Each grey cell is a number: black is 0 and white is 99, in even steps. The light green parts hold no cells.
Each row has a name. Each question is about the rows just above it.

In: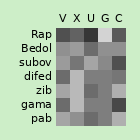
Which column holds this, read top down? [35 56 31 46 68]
C
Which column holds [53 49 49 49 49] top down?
G
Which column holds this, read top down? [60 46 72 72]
X

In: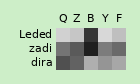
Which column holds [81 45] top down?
Q
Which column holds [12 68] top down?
B
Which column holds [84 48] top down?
Y
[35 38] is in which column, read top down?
Z
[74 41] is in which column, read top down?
F

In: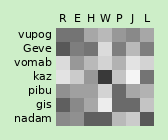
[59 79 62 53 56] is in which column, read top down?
E
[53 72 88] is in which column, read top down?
J
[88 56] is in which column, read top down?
R
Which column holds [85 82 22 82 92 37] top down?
W

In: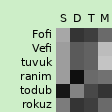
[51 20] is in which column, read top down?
D
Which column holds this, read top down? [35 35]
D
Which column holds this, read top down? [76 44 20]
M
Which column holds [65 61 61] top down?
S
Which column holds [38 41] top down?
T

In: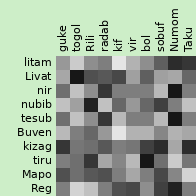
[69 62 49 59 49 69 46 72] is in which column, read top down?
vir
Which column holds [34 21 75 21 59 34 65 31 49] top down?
radab

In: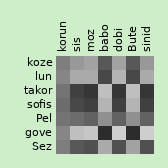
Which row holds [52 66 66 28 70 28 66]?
lun
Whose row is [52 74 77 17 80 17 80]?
gove
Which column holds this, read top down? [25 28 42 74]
sis
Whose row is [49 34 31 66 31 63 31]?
Sez

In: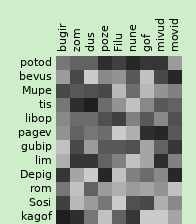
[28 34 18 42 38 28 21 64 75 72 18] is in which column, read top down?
zom
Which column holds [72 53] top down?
gof
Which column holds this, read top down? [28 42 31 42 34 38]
poze
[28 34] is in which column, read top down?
zom
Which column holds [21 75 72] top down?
gof
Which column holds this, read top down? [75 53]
movid

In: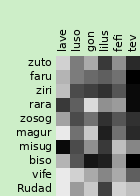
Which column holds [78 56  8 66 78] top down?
gon
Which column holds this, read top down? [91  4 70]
lave
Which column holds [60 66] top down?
fefi
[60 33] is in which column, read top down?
fefi
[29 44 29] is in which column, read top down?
luso
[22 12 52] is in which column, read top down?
lilus

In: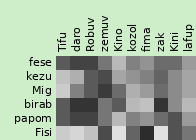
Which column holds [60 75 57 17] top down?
fima
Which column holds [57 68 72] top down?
kozol

